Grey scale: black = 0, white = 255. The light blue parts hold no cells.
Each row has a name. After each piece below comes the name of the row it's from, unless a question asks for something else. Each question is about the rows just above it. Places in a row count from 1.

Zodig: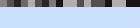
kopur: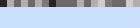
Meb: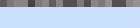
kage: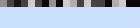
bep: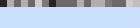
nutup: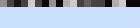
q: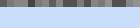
Meb
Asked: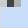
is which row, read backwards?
kage
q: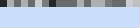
bep
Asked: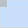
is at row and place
bep, 20
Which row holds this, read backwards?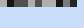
Zodig

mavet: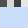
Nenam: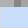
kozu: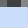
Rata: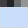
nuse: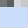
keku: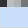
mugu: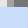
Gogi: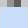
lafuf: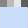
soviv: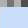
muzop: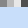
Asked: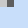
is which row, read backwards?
Gogi
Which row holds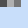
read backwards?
soviv
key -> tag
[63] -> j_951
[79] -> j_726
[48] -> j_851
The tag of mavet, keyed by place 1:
j_726
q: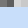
nuse

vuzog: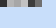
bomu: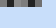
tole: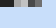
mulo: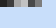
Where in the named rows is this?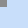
bomu, 3
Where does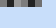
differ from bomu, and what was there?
3, [140]
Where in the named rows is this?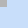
vuzog, 2
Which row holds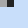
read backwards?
tole
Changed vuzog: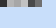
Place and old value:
5, [61]
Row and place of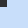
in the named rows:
vuzog, 1
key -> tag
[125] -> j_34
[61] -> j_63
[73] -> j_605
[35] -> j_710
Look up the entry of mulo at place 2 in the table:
j_63

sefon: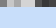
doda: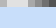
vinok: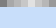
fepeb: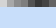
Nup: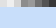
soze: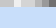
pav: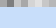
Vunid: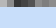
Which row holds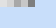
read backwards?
pav
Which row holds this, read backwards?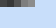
fepeb
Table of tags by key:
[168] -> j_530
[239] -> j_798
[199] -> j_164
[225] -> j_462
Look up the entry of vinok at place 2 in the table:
j_530
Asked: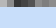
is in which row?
Vunid

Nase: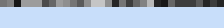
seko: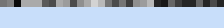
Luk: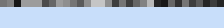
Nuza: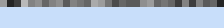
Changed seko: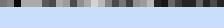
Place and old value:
16, [117]
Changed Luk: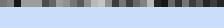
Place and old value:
14, [197]
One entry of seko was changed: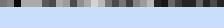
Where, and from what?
20, [143]
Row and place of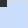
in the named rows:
Luk, 26
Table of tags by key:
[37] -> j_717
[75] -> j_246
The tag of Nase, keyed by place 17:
j_717

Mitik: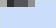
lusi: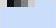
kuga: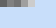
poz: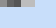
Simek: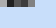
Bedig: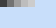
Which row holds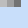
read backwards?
Bedig
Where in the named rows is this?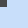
lusi, 3
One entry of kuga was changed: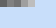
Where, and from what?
5, [204]

